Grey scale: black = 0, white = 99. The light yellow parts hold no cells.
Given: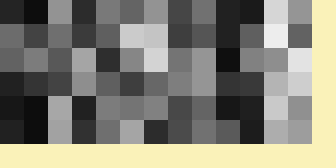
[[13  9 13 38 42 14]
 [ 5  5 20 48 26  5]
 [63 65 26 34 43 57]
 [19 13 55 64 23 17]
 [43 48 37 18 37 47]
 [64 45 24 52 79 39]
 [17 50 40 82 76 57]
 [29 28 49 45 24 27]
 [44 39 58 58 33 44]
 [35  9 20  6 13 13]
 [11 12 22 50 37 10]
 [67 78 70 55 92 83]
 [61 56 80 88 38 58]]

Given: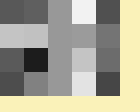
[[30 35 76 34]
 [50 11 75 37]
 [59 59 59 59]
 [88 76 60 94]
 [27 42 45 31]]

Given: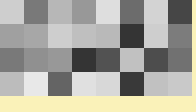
[[73 47 62 80]
 [90 56 65 47]
 [39 59 80 71]
 [87 20 74 59]
 [84 32 72 86]
 [22 75 20 42]
 [75 30 80 82]
 [78 44 48 27]]

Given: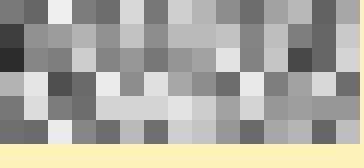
[[44 46 69 17 24 47]
 [42 85 89 52 56 39]
 [91 48 31 49 60 92]
 [52 43 41 79 69 48]
 [43 81 91 51 56 43]
 [72 83 55 59 75 84]
 [44 83 87 46 55 46]
 [80 88 64 57 72 80]
 [76 79 55 63 72 70]
 [58 63 43 88 75 55]
 [41 82 90 50 51 43]
 [64 58 49 77 73 63]
 [70 61 63 28 49 71]
 [40 58 84 39 40 38]
 [73 59 43 83 78 64]]

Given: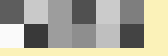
[[97 36]
 [22 78]
 [61 61]
 [55 31]
 [74 79]
 [26 49]]

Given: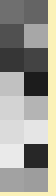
[[63 91 85 82 75 21 31 43]
 [61 15 89 70 11 26 65 39]]

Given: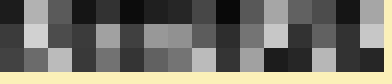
[[26 23 11]
 [41 81 69]
 [73 30 35]
 [22 23  8]
 [44 62 19]
 [20 25  5]
 [38 59 12]
 [45 56 15]
 [73 36 28]
 [20 17  4]
 [62 45 34]
 [11 77 65]
 [15 19 38]
 [71 38 29]
 [19 19  8]
 [15 77 64]]
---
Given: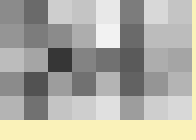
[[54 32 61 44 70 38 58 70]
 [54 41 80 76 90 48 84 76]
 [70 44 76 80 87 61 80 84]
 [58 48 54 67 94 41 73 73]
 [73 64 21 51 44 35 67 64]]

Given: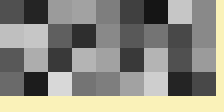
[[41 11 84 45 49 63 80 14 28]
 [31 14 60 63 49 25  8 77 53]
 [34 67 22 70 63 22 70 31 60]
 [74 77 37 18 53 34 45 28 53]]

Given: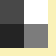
[[14 48]
 [28 99]]

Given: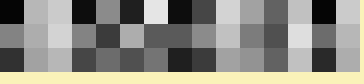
[[19 63 71 27 42 31 45 12 23 63 57 38 75 16 67]
 [51 67 82 51 23 67 35 35 54 75 48 31 86 42 71]
 [ 2 71 79  5 54 12 89  5 27 82 63 38 75  2 79]]

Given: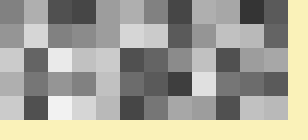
[[79 31 94 83 72 27 46 65 61 31 75 72]
 [79 39 91 75 79 31 39 54 75 31 61 65]
 [68 46 58 50 75 42 35 24 87 46 42 35]
 [50 68 31 27 61 68 50 27 68 65 20 35]
 [58 83 50 54 61 83 79 35 58 75 72 39]]

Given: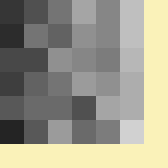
[[28 28 56 52 48 71]
 [21 31 45 64 52 74]
 [14 34 60 41 48 81]
 [24 38 45 60 56 67]
 [34 41 41 31 64 67]
 [17 45 38 56 52 74]]

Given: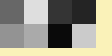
[[57 66  4 79]
 [40 86 20 14]]

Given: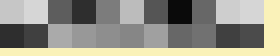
[[18 25 66 59 55 52 62 40 44 25 29]
 [77 83 36 18 48 73 33  4 40 80 83]]

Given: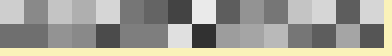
[[43 43 57 53 29 49 49 87 19 61 64 72 46 36 64 33]
 [80 53 76 68 83 46 39 26 91 36 57 46 76 83 36 83]]
